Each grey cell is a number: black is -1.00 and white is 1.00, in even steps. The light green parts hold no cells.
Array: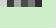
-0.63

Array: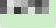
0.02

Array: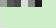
-0.78

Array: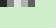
-0.25

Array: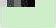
-1.00

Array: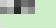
-0.24
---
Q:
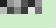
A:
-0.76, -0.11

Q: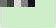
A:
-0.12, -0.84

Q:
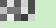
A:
-0.27, 0.64

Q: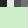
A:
-0.71, -0.11

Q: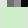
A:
0.79, -0.92

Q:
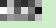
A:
-0.63, 0.53

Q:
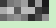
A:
-0.54, 0.14
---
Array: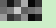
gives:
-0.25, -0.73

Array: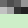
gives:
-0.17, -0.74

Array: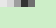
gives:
0.81, -0.13

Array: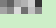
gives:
-0.03, 0.07

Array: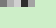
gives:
-0.05, 0.28

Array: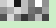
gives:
0.59, -0.47

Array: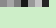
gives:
0.09, -0.71

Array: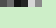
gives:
-0.39, 0.08
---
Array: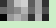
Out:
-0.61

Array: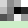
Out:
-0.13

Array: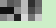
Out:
0.70

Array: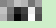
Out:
-0.60

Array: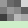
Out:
-0.05

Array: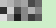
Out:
0.06

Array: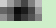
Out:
-0.56
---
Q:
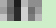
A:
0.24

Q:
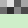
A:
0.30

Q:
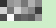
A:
-0.51

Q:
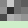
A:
-0.05

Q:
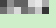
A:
0.33

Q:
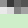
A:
-0.35

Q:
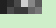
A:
-0.30

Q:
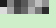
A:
0.14

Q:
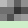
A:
-0.36

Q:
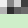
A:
-0.51
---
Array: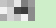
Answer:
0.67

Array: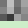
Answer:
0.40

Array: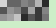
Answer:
0.16

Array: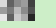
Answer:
-0.04

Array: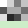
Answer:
0.34

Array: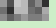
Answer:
-0.62
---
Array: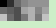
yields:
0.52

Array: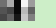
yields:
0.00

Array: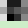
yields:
0.06

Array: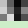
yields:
-0.38

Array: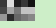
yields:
0.06

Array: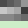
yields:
-0.17

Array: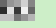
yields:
0.41

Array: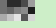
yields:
0.68
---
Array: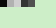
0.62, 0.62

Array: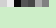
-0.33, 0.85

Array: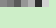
0.18, 0.65

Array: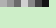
0.63, 0.63

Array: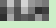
0.41, 0.66

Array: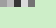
-0.58, 0.72

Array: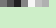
0.04, 0.93

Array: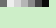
0.42, 0.87
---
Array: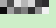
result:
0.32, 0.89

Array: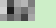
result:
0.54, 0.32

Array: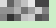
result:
0.71, -0.23

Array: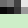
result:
-0.15, 0.20

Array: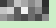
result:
-0.53, 0.08

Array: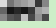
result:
0.73, -0.43

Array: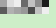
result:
0.29, 0.87

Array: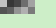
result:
0.51, -0.04
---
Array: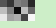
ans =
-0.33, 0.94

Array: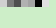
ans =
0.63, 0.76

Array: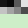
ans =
-0.84, -0.41

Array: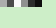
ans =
0.35, -0.89

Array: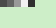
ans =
-0.42, -0.63

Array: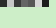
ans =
-0.66, -0.78

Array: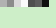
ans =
0.39, -0.88
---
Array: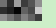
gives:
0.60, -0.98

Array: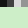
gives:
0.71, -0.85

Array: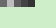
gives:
0.48, -0.60

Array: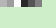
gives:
0.97, -0.69

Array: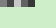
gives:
0.57, -0.57

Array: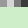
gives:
0.67, -0.54

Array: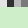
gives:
0.78, -0.62

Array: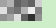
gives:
0.87, -0.62

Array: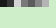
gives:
0.66, -0.81

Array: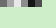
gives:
0.82, -0.83
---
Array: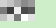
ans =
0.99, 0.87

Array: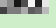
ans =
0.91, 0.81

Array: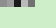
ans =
0.46, 0.24

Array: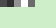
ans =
1.00, 0.15

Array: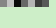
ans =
0.54, 0.41

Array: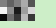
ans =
0.92, 0.69
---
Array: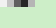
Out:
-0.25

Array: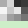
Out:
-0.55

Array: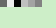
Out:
-0.19

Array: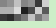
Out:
-0.66

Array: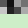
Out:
-0.74

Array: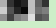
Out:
-0.84

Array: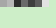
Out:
-0.51

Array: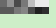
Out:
-0.64

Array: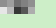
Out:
-0.32

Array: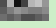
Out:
-0.49
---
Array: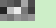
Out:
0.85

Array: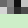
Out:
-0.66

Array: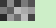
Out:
0.47

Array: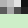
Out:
-0.39

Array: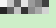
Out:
0.53

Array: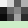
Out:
0.05

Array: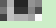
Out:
-0.59

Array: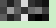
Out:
-0.26
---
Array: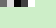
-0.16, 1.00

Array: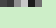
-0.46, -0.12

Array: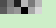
-0.39, 0.69

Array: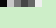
-0.94, 0.87

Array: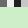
-0.18, 0.55

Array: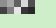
0.11, -0.69
